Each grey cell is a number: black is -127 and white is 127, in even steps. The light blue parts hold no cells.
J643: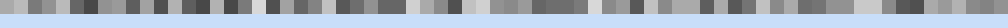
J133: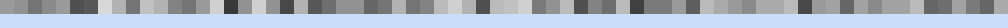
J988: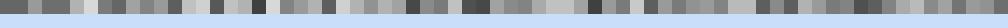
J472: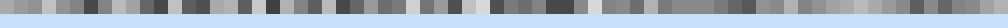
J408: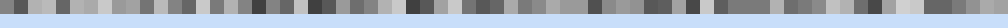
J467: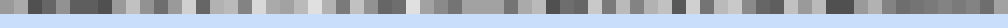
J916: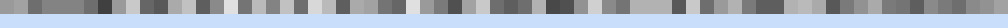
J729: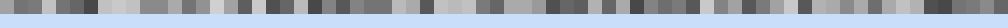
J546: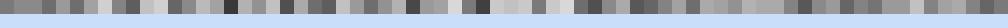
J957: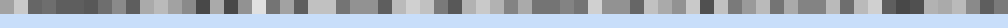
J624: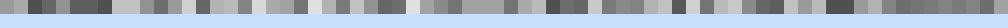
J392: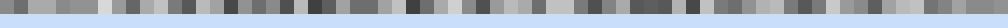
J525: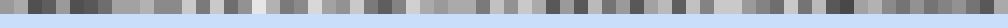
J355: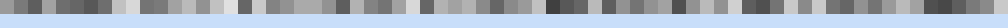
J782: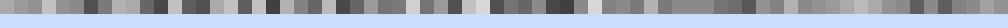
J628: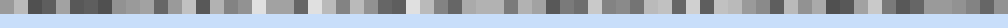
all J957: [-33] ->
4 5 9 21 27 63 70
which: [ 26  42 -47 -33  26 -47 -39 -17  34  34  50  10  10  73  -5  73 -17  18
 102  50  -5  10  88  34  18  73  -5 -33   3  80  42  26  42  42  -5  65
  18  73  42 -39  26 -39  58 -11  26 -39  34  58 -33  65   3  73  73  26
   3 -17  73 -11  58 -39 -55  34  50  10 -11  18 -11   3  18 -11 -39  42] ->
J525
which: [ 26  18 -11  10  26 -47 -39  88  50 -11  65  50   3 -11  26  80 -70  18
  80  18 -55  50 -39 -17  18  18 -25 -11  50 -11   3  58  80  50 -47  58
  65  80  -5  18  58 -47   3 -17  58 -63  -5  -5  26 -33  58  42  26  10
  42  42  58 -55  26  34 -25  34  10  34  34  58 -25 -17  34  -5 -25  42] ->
J133
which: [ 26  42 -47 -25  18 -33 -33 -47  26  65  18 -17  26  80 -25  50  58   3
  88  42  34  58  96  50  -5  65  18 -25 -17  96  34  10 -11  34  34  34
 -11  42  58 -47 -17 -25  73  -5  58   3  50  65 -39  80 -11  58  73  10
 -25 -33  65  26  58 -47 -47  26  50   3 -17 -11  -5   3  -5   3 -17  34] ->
J467

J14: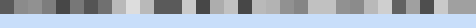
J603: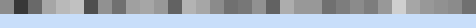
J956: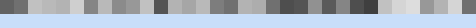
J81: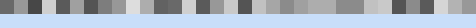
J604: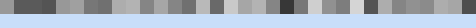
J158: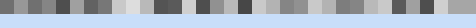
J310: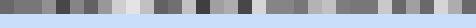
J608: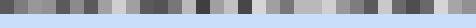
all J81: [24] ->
1 8 15 33
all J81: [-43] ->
6 17 28
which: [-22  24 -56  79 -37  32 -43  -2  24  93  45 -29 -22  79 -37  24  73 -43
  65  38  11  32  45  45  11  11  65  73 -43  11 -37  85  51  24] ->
J81
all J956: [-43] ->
11 21
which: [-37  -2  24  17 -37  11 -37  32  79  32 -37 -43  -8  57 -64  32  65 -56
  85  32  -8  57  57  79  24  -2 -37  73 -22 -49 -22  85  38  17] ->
J608
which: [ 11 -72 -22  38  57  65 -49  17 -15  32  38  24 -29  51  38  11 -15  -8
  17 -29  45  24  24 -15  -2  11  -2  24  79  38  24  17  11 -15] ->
J603
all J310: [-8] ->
1 2 21 25 26

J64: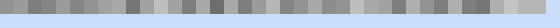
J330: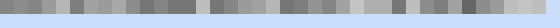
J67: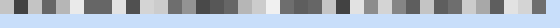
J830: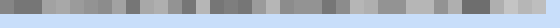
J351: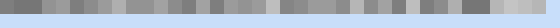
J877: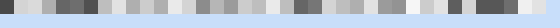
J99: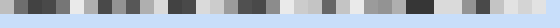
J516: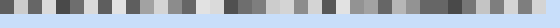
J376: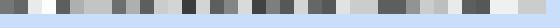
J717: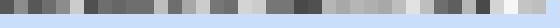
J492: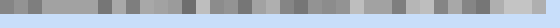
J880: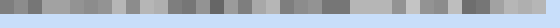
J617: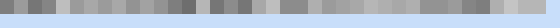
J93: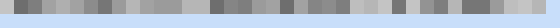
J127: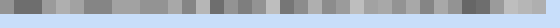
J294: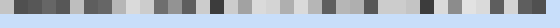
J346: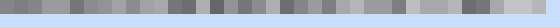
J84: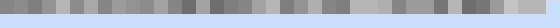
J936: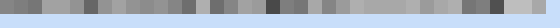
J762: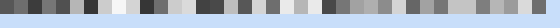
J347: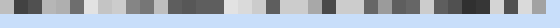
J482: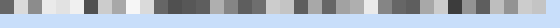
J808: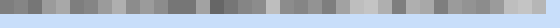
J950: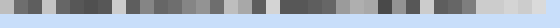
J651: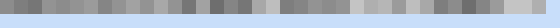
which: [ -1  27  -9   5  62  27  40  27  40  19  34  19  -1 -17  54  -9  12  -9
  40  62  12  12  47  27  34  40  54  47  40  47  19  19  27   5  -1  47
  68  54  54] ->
J617
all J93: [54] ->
9 13 14 26 32 38

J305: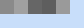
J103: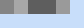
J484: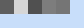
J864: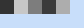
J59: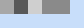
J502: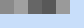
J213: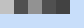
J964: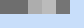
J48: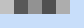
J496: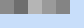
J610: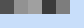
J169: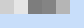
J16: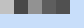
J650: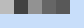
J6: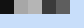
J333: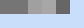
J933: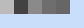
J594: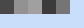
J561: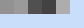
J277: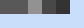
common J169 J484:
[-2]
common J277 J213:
[18]

